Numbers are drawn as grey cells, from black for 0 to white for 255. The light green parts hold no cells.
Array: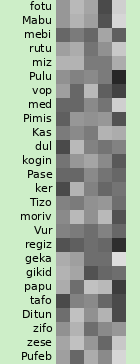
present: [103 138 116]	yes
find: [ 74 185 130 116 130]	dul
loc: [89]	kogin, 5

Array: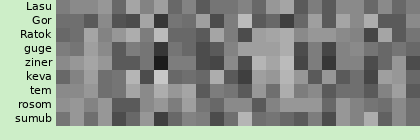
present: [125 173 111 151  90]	no
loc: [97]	sumub, 24
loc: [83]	Gor, 5
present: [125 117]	yes
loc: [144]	rosom, 1

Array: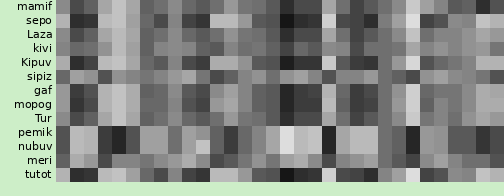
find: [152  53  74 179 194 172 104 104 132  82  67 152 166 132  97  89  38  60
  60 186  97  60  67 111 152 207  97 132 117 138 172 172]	mopog
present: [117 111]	yes
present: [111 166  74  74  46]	no
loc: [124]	sepo, 24
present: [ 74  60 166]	no
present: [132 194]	yes

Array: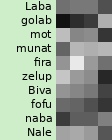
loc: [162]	Nale, 1
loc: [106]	fofu, 1
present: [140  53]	yes
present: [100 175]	no
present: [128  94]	no
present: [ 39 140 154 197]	no

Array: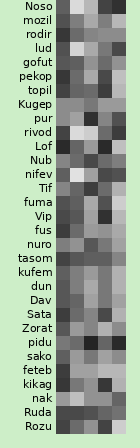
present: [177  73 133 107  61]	no
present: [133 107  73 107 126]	yes
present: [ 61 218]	no
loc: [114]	Ruda, 5
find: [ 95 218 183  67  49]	Noso

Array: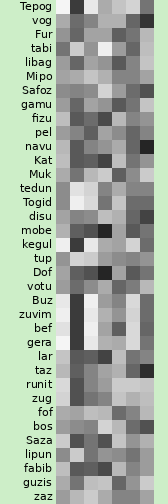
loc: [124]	votu, 6
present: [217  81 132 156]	yes
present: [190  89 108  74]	yes

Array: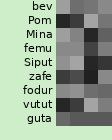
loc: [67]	femu, 3
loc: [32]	zafe, 3
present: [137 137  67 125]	yes
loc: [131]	Mina, 2
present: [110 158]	no

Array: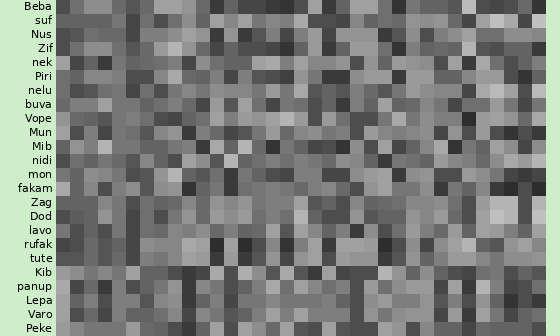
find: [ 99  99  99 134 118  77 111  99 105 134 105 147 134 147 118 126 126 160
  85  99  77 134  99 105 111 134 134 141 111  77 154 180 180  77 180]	Zag
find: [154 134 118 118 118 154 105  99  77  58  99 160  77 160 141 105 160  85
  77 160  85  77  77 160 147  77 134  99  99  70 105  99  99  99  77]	Peke
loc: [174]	Kib, 14
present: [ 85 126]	yes
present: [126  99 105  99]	yes
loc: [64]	Piri, 17
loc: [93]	Dod, 2

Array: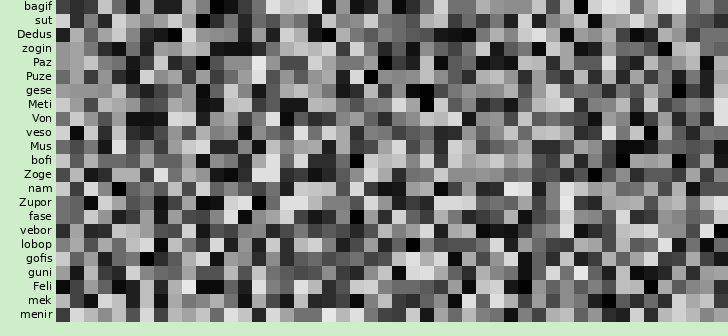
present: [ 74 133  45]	no
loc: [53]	gese, 24

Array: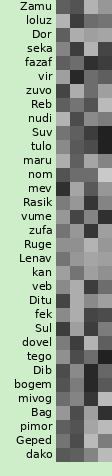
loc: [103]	Dib, 4
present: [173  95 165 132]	yes
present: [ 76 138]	yes

